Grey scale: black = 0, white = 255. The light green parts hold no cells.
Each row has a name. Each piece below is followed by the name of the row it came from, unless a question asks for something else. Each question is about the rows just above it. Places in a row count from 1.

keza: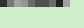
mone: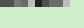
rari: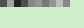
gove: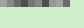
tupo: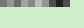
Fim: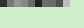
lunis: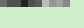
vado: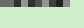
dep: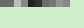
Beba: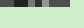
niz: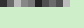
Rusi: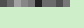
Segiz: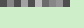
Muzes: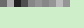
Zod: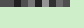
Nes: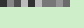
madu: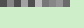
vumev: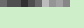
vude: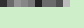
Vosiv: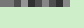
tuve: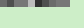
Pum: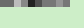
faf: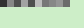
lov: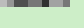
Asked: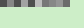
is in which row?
madu
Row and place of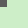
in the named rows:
lunis, 6
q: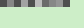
Segiz
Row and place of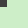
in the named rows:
vado, 8
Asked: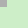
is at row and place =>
Muzes, 2

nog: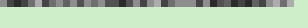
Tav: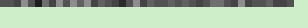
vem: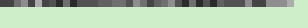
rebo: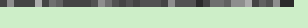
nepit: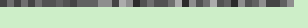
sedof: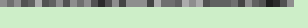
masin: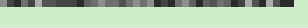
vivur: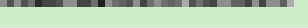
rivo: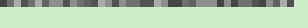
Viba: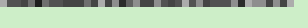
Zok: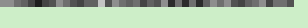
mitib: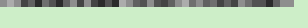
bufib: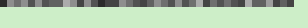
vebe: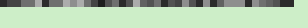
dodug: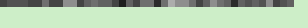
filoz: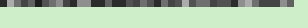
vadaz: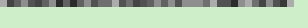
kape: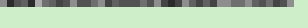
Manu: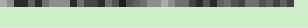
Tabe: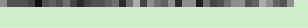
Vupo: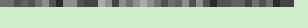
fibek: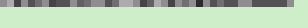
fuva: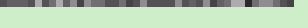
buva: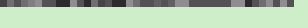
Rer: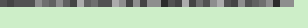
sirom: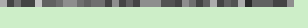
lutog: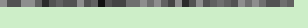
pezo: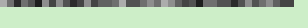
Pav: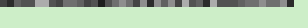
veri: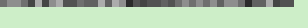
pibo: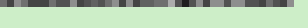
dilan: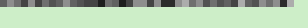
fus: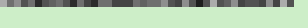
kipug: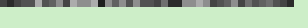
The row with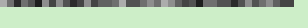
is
pezo
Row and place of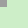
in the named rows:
bufib, 39
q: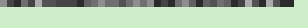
masin
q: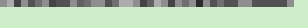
fibek
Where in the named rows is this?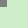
buva, 5
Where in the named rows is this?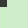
vadaz, 41

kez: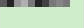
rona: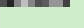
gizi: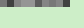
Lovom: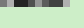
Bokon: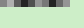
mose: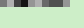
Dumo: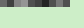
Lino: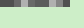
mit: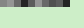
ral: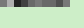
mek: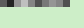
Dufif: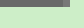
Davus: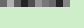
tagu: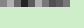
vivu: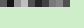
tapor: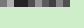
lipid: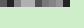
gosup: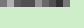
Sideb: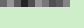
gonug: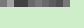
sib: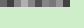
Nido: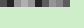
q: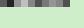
mek
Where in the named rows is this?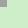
gonug, 2
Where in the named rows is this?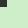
gosup, 9

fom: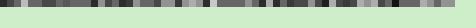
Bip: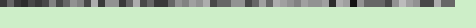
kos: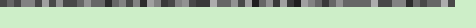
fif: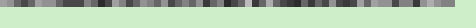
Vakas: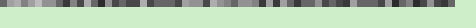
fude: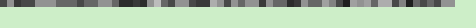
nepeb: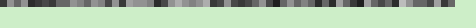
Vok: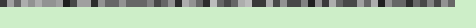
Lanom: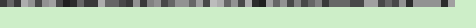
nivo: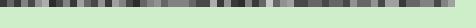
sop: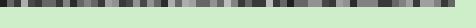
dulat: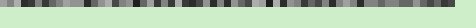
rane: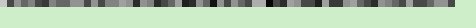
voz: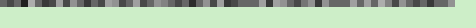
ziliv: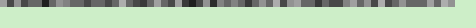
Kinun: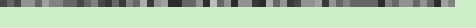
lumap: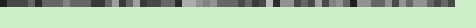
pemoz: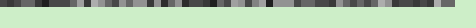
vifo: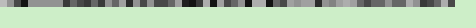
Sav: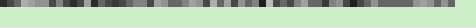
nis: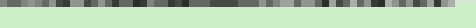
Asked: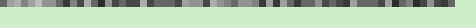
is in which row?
Vakas
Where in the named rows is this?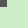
fom, 10
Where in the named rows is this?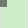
voz, 44

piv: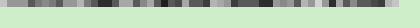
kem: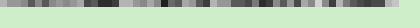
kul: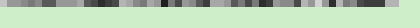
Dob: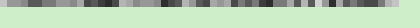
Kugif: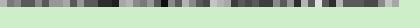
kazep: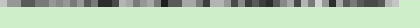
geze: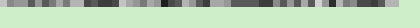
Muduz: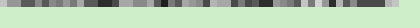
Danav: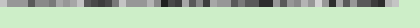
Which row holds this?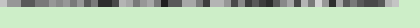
kazep
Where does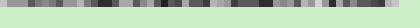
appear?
piv
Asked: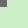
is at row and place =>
kem, 25

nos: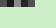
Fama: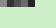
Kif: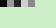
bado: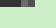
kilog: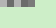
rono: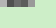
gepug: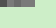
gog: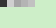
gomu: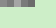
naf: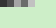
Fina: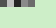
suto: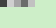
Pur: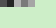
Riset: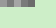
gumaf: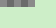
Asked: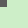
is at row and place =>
rono, 4
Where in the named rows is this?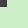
suto, 1

